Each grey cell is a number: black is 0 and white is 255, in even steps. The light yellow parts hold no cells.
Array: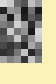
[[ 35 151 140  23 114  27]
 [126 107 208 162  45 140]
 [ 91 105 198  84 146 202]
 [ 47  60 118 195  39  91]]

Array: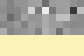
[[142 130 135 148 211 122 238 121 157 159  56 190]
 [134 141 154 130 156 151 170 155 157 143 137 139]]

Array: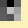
[[ 90 192 158]]

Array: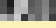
[[ 83  49 185 182  98 105 133  86]]

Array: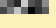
[[ 70 119 196 104   7  50  92]]

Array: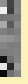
[[239  62 133]
 [169  91 138]
 [150 146 136]
 [124 127 130]
 [228  40 153]]

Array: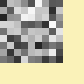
[[171  94 220 200 246 197 199  48 200]
 [212 210 193  95  87 108  51 249 126]
 [224  63  86 202 175 204 130 228 192]
 [164  54 167 115 185 196 170 235  73]]

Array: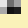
[[168  18  29]]
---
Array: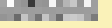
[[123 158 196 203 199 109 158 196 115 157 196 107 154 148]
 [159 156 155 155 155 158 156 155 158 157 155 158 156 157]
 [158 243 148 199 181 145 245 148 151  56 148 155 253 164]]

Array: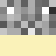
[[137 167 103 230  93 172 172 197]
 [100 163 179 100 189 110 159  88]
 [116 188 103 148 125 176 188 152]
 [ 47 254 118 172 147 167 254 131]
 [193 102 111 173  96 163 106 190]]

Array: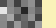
[[156  74 100 153  86 136]
 [ 66 148 106  83 167 139]
 [ 99 134  38 118 139 229]
 [ 68 145 124  63 131  79]]

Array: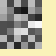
[[179  67 147  38 178  65]
 [ 80 187  73 180  68 183]
 [106  87 221 213 120  78]
 [248 233  94 127  75  78]
 [ 40  67 171 189 110 158]
 [122 163  22  43 130 180]
 [ 86 189  75 180  71 185]]

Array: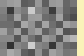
[[123 118 145 161  97 145  83  96 155 170 135]
 [ 98 105 141  55 125 134 205 123 134  50 125]
 [182 162  84 141 154  89 115 150  85 137 136]
 [ 94  83 165 121  97 160 142  89 159 118 161]
 [148 161  89 111 165  96 145 167  89 109 109]
 [ 77  93 162 102 108 157 155 111 162 102 120]
 [ 91 100 143  61 122 136 202 123 138  58 129]
 [117 102 157 152  94 151  99  92 161 155 144]]

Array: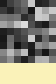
[[120 178 174  70  31  71 143 111]
 [ 82  21  71  25 189 135 185 135]
 [165 126 145  30  54  19 113  30]
 [ 58 107  40 204  70  57 106  24]
 [184 130 108 110  83  61  44  30]
 [ 94  27  44  79 222 190 142 162]
 [124 196 203  70  45 117 110 118]
 [200 165 202  22  93  74  36  58]
 [ 77  43  35 200 108  85  64  28]]

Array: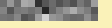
[[107 142 108 105 115 141 150 208 158  97  83 135 113 117]
 [ 88 125 141 173 149 130 104  38 125 113 125 121  85 132]
 [157  99 119  81 100  83 107  86  49 162 170 108 151 111]]
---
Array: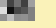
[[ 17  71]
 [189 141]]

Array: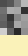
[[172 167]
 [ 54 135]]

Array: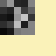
[[ 36 160]
 [ 16 149]]

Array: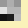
[[182 182]
 [ 30 189]]

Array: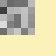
[[180 184]
 [155 115]]

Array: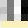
[[125 251]
 [120 231]]

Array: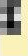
[[ 35 167]
 [ 53 224]]
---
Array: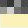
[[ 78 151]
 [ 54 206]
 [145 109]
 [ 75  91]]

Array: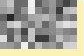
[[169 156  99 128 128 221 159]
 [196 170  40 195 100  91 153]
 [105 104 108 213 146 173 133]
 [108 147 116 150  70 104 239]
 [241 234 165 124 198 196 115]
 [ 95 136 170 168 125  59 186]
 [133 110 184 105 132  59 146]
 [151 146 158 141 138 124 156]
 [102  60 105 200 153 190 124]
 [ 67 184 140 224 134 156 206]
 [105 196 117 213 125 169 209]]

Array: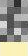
[[163 184 106 213 166  74]
 [133  96  81  79  94 140]
 [ 47  91 181 112 209 104]
 [164 142 184  89 125 183]]

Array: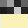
[[117  28]
 [162  40]
 [ 39 203]
 [ 98  36]]

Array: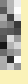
[[128  88 178 145  94  82  22 108 174 171]
 [183 181  65 123  89 218 179 144  43 206]
 [238 253 226  57  74 155 213 162 254 147]]

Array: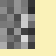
[[117 141 107 121 153 145 172]
 [105  93 135 124  76 116  87]
 [148 146  75  98 151  93 121]
 [119 126 200 204  64 217 163]
 [ 54  43 147 106  48  99  60]]

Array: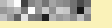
[[185 151 191]
 [212 167 155]
 [252 186  96]
 [ 66 119 225]
 [134 254 122]
 [153 147 115]
 [116 200  31]
 [164 145 178]
 [145 206 153]
 [136 198 165]
 [113 113 141]
 [ 74  22 191]
 [105 169 131]]
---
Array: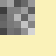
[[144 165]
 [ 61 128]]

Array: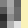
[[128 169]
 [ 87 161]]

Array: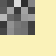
[[ 87  64]
 [ 93 162]]

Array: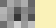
[[111 170]
 [180 151]]

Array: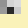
[[146 212]
 [153  42]]

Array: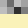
[[175 109]
 [190 155]]
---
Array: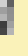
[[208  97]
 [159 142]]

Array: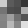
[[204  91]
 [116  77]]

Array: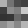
[[177 115]
 [ 63 141]]

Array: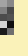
[[163 136]
 [128  73]]

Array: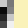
[[202 120]
 [ 10 130]]

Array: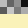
[[188 100]
 [ 90 197]]

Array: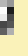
[[182 151]
 [252  30]]

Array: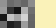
[[146 106]
 [155  52]]

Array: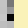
[[196 119]
 [195 152]]
